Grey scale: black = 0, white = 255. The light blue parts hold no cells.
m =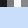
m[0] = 27
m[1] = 124
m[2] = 248

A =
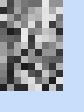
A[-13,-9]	191
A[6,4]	66
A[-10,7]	61
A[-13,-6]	120
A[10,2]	179
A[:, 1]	[71, 80, 157, 128, 31, 104, 87, 129, 61, 42, 35, 42, 154]
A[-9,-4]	145
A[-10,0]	68
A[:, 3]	[120, 112, 144, 134, 233, 235, 200, 44, 186, 26, 209, 200, 42]
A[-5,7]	95
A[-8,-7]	93
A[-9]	[101, 31, 53, 233, 130, 145, 195, 181, 43]
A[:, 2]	[148, 161, 100, 188, 53, 93, 169, 166, 50, 146, 179, 114, 42]
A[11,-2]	29
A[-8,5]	222
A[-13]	[191, 71, 148, 120, 109, 109, 232, 147, 145]
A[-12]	[43, 80, 161, 112, 162, 185, 225, 173, 222]
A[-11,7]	224
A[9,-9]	136
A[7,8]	56
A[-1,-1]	58
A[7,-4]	48
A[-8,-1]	132
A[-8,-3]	212
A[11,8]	226
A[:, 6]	[232, 225, 228, 227, 195, 212, 116, 148, 107, 118, 199, 155, 34]

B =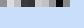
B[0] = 145
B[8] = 10
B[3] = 59

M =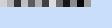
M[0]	209
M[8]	108
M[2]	50
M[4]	93

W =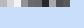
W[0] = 185
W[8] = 80
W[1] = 216
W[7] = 169

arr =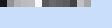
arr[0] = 23
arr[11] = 193
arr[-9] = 190
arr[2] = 180

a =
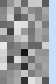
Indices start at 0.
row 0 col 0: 105
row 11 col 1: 150
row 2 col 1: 204
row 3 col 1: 114
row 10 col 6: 155
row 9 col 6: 163
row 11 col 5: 200
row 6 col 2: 129
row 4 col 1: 65
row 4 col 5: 164
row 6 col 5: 101
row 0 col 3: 107
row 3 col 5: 186
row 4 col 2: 221
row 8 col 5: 160
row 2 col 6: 153
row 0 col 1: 149
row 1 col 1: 184
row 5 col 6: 141
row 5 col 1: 132
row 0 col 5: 202
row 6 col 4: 101
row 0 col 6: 90

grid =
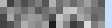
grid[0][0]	181
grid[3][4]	150
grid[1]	[113, 150, 133, 109, 136, 90, 112, 133, 104, 192, 200, 153, 134, 112, 114]
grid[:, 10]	[107, 200, 107, 60]
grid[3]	[68, 83, 117, 175, 150, 135, 161, 29, 186, 129, 60, 83, 219, 124, 154]
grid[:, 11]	[131, 153, 171, 83]
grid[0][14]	89
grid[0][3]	79
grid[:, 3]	[79, 109, 141, 175]
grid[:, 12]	[160, 134, 148, 219]
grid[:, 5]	[126, 90, 149, 135]
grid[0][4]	103

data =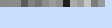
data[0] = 137
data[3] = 91
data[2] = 139
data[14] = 153
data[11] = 156

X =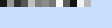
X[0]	24
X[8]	248
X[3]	85
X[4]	192
